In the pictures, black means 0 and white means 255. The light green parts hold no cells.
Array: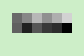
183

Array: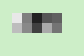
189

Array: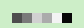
209

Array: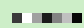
192

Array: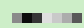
201

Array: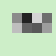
190

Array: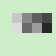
199

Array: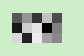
227
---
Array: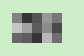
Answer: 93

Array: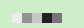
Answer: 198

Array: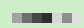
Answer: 46

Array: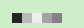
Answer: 238

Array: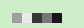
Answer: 56

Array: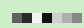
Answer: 18

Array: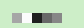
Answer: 31

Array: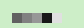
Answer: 151
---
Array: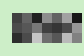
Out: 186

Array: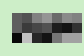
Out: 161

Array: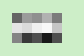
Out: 25

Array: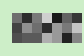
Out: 33

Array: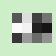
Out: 107

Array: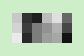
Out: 167

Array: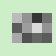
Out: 103

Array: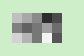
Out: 244

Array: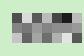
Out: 227

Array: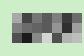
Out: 179
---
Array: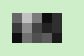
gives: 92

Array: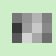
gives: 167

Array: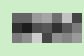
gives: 132

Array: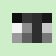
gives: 46

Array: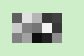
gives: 34

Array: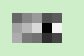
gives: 47
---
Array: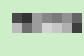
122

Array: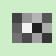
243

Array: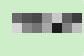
201

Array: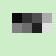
51

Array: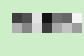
113

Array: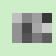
73

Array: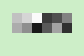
59
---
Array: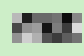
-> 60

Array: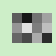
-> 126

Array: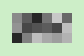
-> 71

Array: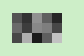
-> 126

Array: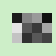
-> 57

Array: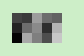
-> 46

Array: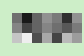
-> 88

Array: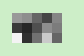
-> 142

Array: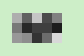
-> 63
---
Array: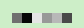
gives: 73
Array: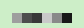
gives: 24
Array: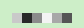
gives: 85
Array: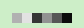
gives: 11
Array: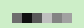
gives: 161
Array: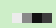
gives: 61
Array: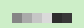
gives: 56
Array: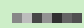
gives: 80
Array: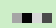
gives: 74
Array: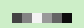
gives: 12
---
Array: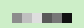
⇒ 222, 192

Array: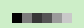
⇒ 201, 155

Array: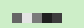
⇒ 228, 122

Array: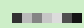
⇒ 220, 199

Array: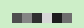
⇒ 215, 133

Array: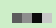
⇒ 199, 142

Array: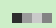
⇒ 202, 155

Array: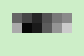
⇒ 203, 170
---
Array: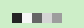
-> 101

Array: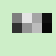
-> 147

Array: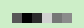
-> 209

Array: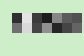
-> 38

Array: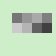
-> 180

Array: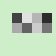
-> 99

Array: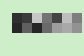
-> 158

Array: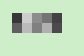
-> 128

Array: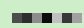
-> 192

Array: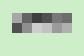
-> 194
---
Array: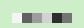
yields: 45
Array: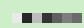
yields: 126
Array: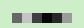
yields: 40
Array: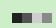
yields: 206
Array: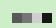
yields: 207
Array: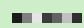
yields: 192
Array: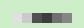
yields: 112
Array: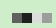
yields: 220
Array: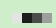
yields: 76
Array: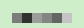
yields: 101
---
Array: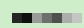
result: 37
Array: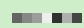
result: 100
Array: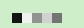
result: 19
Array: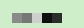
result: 138
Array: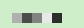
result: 176
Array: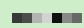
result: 56
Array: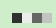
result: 48
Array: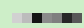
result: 209
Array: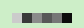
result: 203
